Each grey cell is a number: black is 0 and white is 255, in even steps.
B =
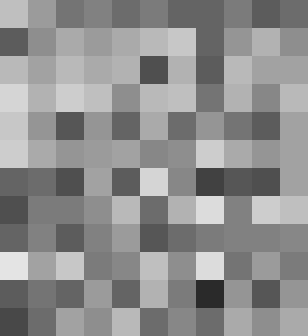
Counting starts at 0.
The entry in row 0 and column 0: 191
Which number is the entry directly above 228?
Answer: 100
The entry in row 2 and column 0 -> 185
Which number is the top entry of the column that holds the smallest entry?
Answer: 100
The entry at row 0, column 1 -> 155
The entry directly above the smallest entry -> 220
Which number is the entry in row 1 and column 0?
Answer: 92
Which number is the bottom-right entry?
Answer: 170
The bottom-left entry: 72
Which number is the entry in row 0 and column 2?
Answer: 116
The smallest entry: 42
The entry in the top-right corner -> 108
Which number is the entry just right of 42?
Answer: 149
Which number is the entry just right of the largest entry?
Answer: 162
